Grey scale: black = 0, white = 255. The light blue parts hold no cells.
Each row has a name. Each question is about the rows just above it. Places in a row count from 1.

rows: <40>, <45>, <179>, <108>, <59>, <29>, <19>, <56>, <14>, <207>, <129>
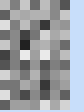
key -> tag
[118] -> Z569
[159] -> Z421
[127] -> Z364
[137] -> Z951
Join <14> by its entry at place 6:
Z951
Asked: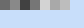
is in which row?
<108>
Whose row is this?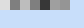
<179>

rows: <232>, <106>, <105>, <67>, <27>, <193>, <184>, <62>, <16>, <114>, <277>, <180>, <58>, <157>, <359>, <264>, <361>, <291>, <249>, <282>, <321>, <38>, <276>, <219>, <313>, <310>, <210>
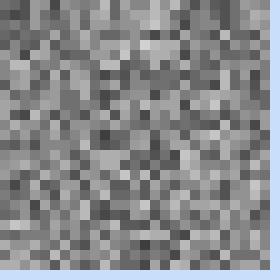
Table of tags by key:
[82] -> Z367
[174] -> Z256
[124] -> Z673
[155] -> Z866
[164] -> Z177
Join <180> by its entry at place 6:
Z367
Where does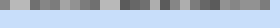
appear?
<184>
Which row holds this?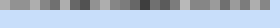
<313>
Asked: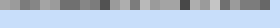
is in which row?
<277>
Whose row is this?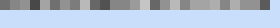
<321>

